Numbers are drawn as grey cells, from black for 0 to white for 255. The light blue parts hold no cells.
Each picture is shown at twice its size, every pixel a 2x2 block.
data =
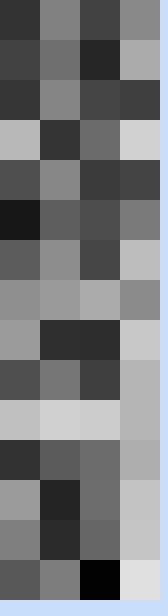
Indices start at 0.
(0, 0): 51
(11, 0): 50
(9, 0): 79
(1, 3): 171
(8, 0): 155
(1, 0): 66
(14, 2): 2
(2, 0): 54
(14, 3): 224
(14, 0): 88
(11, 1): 91
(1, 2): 38
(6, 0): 92
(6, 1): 141
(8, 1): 47
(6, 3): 189
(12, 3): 195

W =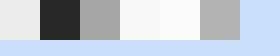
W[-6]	236
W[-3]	248
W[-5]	39

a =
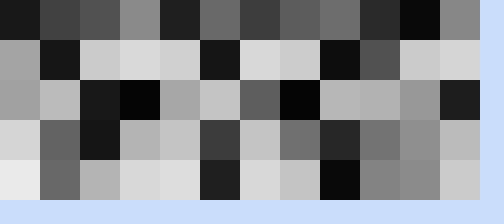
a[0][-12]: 24
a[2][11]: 29
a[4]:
[233, 103, 180, 215, 220, 30, 216, 197, 10, 132, 140, 202]
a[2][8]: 183
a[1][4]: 208
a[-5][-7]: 106
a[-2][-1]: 187
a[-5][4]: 31
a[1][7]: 204
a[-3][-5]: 5
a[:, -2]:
[9, 203, 153, 142, 140]
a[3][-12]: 212
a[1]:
[164, 23, 203, 217, 208, 20, 216, 204, 13, 81, 203, 213]
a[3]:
[212, 99, 20, 180, 196, 60, 196, 112, 38, 115, 142, 187]

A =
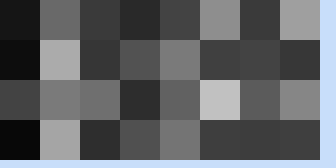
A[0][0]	21
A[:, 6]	[58, 67, 91, 61]
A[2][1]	122
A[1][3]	82
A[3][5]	62
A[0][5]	142
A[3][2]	46
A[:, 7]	[159, 55, 134, 63]

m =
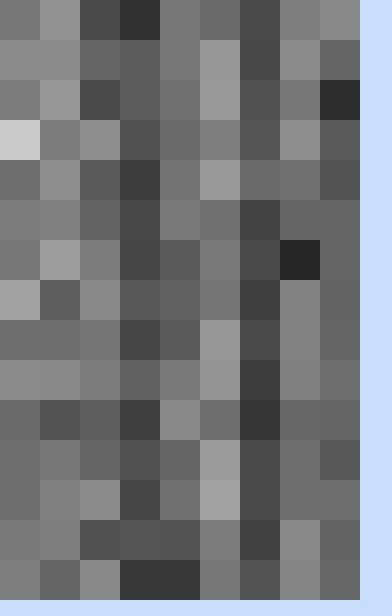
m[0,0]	118
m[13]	[122, 125, 80, 86, 82, 124, 65, 137, 99]
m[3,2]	141
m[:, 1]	[147, 140, 150, 124, 142, 129, 158, 94, 109, 138, 82, 120, 127, 125, 102]
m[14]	[126, 102, 136, 57, 57, 120, 82, 133, 104]
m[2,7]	120
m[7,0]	162
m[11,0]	111
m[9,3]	97
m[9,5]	149
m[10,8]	100
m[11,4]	100
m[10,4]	136
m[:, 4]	[120, 120, 113, 105, 115, 122, 90, 96, 89, 121, 136, 100, 113, 82, 57]
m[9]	[140, 138, 124, 97, 121, 149, 61, 127, 110]
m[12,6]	75
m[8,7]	131
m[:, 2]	[75, 102, 73, 141, 89, 98, 124, 138, 116, 124, 94, 101, 139, 80, 136]
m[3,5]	126
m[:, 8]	[136, 100, 46, 89, 82, 101, 100, 98, 100, 110, 100, 88, 109, 99, 104]
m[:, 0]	[118, 140, 124, 201, 111, 123, 119, 162, 111, 140, 105, 111, 111, 122, 126]
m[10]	[105, 82, 94, 62, 136, 110, 54, 103, 100]
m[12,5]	161

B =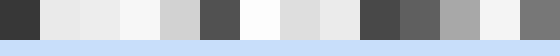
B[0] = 55
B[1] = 234
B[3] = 247

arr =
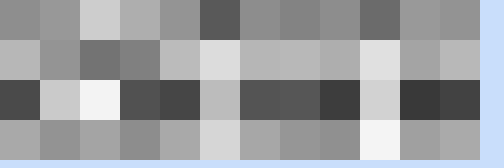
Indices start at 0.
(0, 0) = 142
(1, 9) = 224
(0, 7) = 131
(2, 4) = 70
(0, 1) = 152
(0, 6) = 141
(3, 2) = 164
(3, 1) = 147
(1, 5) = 220
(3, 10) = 160
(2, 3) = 81
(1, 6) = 182
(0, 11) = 147
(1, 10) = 164

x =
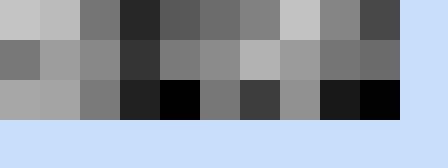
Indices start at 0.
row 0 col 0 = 196
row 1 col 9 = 107
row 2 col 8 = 24
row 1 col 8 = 117
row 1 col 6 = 178
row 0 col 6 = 129
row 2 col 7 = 145

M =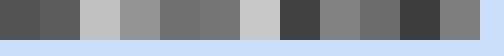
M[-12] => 82
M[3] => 147
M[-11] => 92
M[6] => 200

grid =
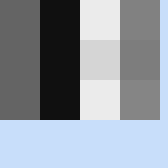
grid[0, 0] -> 100
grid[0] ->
[100, 16, 235, 129]
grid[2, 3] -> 133
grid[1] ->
[100, 16, 213, 125]

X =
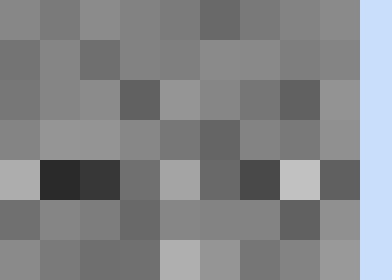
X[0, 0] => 135
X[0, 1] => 122
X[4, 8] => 96
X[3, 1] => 149
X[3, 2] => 148
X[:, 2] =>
[139, 111, 139, 148, 55, 125, 111]
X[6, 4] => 175
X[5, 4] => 134
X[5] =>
[112, 133, 125, 105, 134, 131, 131, 97, 144]
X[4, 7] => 193
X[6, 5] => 149
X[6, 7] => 131
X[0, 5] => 105
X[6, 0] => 138
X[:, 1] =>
[122, 133, 133, 149, 42, 133, 122]
